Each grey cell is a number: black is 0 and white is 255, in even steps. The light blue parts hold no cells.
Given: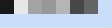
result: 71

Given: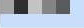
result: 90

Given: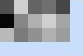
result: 70

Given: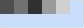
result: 79

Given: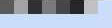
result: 48

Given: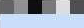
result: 79

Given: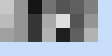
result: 30

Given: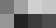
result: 59

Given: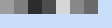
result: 77

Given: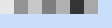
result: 127
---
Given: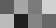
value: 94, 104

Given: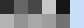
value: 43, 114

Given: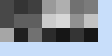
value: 72, 22

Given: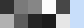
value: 49, 230

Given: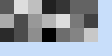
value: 88, 200

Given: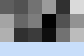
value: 94, 188

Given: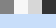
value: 130, 51

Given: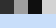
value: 47, 211
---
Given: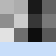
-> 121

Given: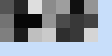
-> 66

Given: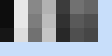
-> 79

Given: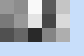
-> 218

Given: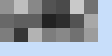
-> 168

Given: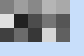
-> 85
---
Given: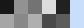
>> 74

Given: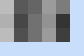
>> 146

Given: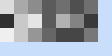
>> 131

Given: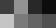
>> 100

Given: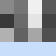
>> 228

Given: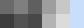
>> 179

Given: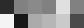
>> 202

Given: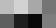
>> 9
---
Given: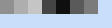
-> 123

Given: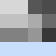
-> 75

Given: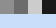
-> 25

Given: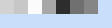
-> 133

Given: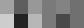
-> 112

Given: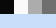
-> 111

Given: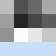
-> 169
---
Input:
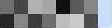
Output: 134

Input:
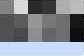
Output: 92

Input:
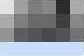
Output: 126

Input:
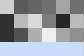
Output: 186

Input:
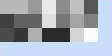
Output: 97

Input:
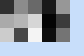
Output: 181
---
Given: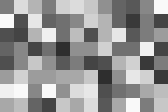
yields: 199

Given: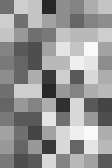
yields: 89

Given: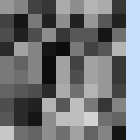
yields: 21

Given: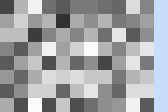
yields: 90

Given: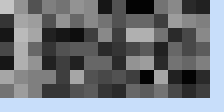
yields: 62
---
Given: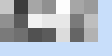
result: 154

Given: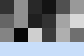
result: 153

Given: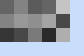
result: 196

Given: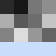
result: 142

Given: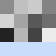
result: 131

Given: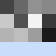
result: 136

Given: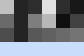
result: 24

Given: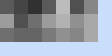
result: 134

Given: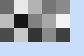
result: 138
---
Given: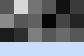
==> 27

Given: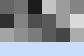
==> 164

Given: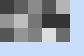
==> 86

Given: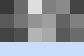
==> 67

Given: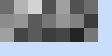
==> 160

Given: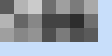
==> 159

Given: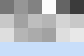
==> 222
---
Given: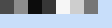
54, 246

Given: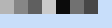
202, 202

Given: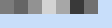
211, 211

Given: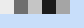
197, 236

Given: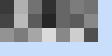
38, 218

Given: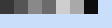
107, 206

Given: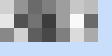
61, 249

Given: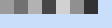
70, 209

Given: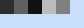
18, 188
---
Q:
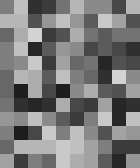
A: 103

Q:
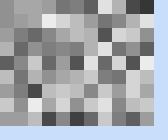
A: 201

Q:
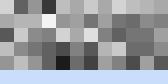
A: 190

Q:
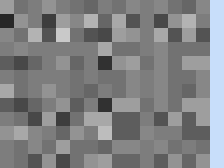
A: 125

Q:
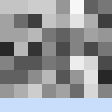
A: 97
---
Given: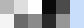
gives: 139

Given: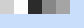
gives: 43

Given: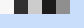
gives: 204

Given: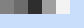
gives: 46

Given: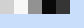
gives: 146

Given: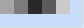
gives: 40
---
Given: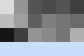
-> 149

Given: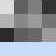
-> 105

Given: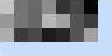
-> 72

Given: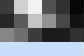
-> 60

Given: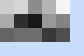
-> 110

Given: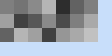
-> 160

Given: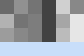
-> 125

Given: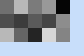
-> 36
